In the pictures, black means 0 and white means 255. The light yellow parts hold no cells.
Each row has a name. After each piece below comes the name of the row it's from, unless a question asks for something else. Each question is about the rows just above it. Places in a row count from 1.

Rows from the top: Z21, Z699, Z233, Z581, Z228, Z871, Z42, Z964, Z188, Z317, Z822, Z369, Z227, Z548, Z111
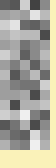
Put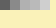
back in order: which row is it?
Z871
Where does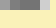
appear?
Z188
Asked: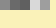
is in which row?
Z548
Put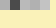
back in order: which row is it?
Z822
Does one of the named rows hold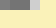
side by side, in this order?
yes
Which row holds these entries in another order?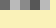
Z964

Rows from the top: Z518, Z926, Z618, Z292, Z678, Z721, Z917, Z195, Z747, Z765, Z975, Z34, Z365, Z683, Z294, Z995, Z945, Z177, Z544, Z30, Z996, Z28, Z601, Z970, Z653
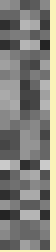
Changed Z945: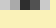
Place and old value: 4, [69]
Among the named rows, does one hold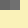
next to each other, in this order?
yes
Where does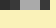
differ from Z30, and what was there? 2, [69]
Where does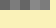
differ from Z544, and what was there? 2, [112]

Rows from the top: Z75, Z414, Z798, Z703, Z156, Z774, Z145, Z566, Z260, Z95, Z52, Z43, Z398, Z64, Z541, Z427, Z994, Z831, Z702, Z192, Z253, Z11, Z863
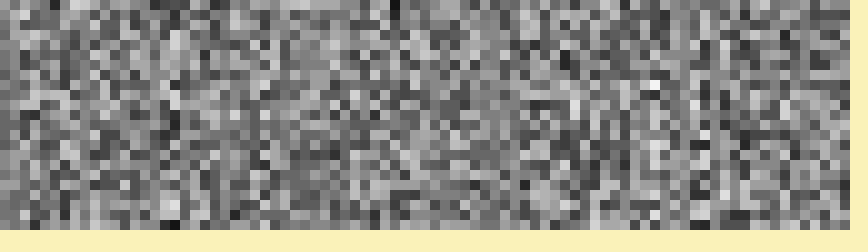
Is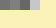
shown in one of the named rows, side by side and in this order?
no
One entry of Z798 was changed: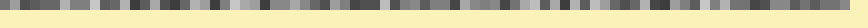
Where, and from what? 12, [92]
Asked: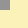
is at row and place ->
Z831, 47
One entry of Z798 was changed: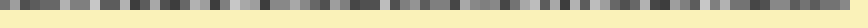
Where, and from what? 42, [136]
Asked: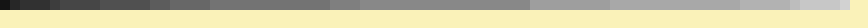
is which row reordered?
Z863
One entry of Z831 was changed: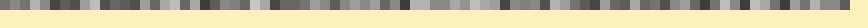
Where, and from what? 74, [127]
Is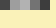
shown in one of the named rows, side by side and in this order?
no

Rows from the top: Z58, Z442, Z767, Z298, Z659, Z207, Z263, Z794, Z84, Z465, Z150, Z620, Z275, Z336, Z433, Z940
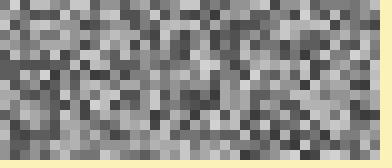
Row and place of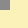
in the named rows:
Z442, 28
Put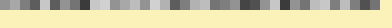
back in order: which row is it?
Z940
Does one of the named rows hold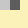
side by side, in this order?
yes
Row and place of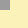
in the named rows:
Z84, 11
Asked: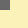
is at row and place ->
Z275, 29

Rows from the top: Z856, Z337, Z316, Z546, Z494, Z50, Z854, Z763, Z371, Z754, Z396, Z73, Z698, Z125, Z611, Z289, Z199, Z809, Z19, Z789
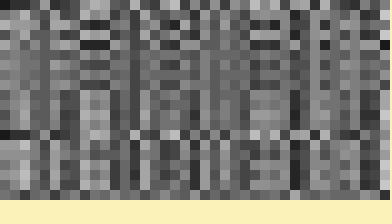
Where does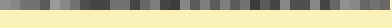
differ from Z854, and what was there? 29, [126]
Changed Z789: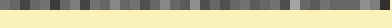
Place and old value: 3, [60]

